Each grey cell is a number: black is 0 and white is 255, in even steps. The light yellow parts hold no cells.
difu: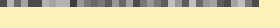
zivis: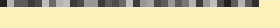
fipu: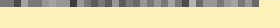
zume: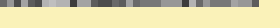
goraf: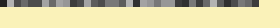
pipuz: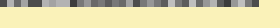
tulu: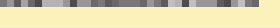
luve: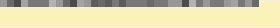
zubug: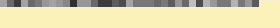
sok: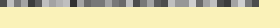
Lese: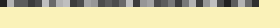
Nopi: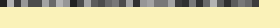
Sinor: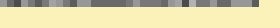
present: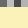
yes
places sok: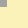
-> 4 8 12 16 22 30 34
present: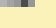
no
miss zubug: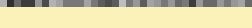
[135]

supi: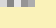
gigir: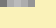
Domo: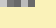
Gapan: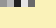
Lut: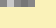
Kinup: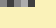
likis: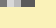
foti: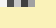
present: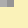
yes
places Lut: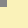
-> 1 3 5
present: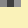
no

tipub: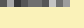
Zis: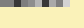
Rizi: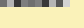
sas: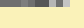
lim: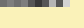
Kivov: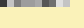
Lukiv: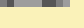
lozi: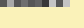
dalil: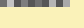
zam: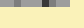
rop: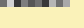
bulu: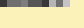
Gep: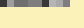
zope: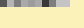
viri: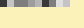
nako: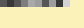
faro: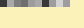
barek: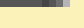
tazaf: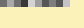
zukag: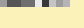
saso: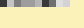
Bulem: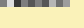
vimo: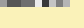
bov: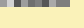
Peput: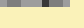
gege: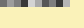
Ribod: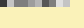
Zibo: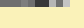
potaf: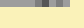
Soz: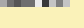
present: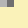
yes
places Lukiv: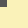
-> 2 7 8
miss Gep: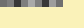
[181]
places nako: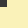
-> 2 9
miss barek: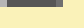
[70]
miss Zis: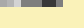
[142]
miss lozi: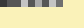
[98]

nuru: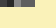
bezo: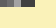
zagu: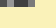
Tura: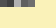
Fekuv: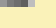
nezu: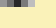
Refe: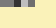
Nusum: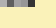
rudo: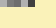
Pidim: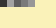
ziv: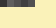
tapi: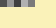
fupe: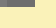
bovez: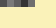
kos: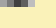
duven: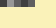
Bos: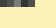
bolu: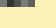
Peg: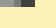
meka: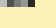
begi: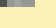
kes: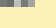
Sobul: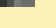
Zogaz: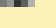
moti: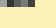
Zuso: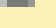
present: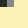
yes
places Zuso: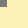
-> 2 3 4
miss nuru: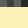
[137]

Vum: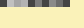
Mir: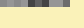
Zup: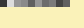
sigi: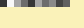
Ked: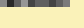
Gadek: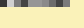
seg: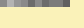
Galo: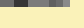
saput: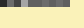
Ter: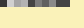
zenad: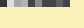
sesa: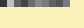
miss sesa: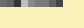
[84]
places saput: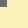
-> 2 7 9
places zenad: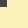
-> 5 7 8 10
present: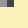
yes
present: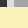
no
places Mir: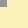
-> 2 4 8 9
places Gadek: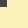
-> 4 9

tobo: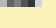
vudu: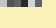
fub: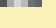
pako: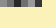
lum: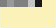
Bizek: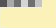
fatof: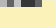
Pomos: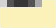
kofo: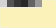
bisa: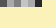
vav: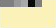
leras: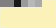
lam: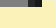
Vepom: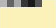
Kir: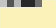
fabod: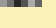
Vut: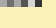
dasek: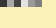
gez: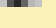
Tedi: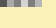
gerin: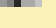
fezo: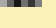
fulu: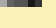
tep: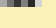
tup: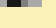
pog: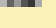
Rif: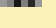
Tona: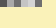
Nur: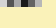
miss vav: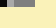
[153]
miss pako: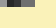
[140]
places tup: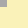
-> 1 5 6
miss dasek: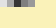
[69]

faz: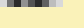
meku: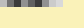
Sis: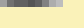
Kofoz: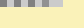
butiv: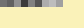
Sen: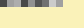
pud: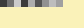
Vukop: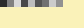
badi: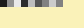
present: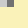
no
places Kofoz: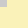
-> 2 4 6 8 9

